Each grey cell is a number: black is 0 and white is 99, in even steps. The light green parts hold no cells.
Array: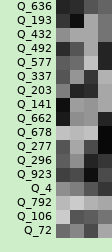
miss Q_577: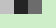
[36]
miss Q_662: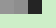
[10]
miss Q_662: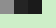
[58]
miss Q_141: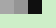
[61]
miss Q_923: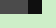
[25]
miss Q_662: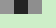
[10]

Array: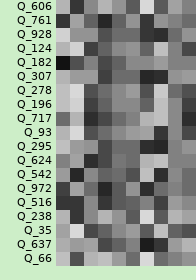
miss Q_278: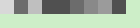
[78]
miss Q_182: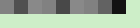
[60]
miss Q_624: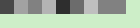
[46]
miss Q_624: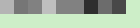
[63]
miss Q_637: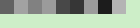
[67]

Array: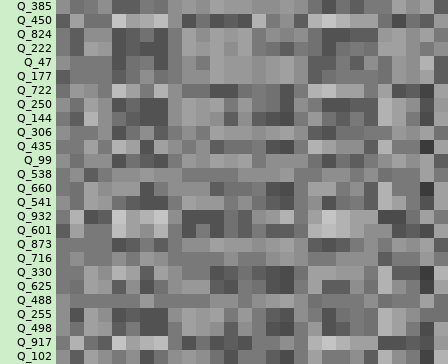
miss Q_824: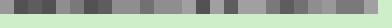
[51]
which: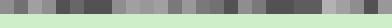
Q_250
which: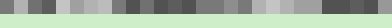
Q_917
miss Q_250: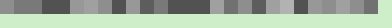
[40]
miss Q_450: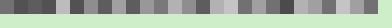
[66]

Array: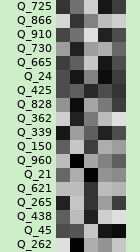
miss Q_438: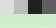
[80]
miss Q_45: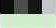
[33]
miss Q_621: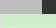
[70]
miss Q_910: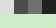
[27]
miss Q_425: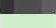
[16]
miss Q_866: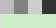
[83]

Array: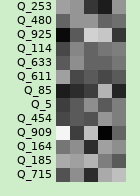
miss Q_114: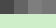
[52]
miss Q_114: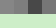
[39]
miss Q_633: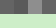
[46]
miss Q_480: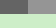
[43]
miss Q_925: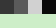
[77]

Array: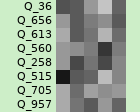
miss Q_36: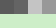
[32]
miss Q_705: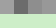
[66]
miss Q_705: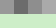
[62]

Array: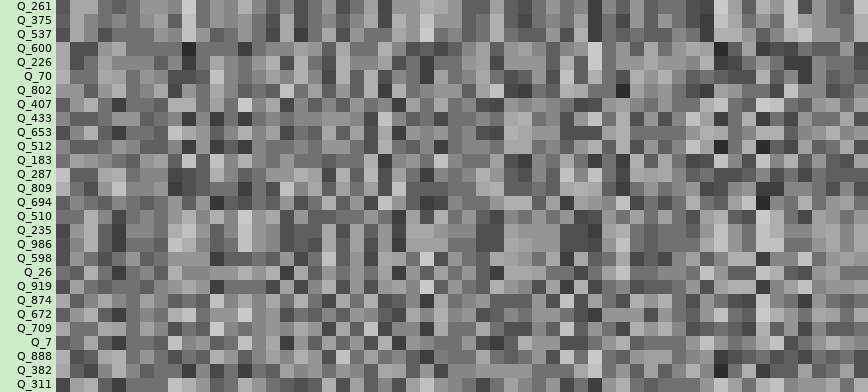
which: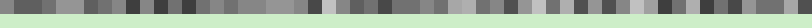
Q_433
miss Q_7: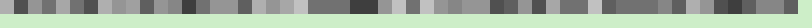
[40]
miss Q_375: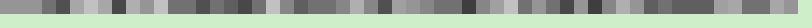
[55]
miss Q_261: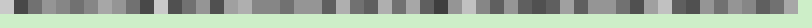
[34]
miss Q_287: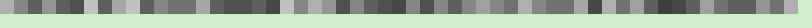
[71]
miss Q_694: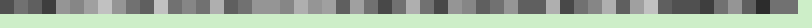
[21]
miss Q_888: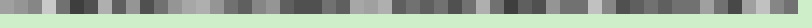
[48]

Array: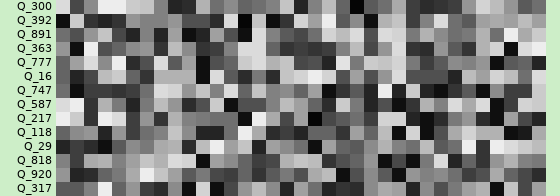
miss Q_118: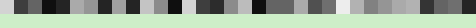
[10]
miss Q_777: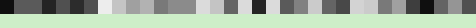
[88]

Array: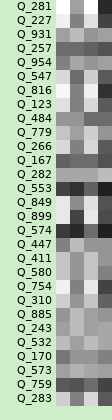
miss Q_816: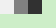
[96]
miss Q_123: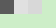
[50]
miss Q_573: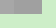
[69]
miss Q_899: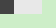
[29]
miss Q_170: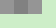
[46]
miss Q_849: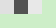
[54]

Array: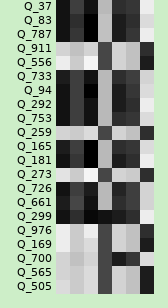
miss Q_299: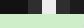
[3]
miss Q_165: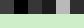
[85]
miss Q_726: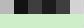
[14]
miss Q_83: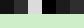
[75]
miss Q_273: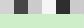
[88]

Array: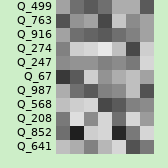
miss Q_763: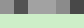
[77]
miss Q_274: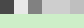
[83]
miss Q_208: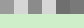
[86]
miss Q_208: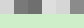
[60]
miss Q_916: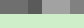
[39]

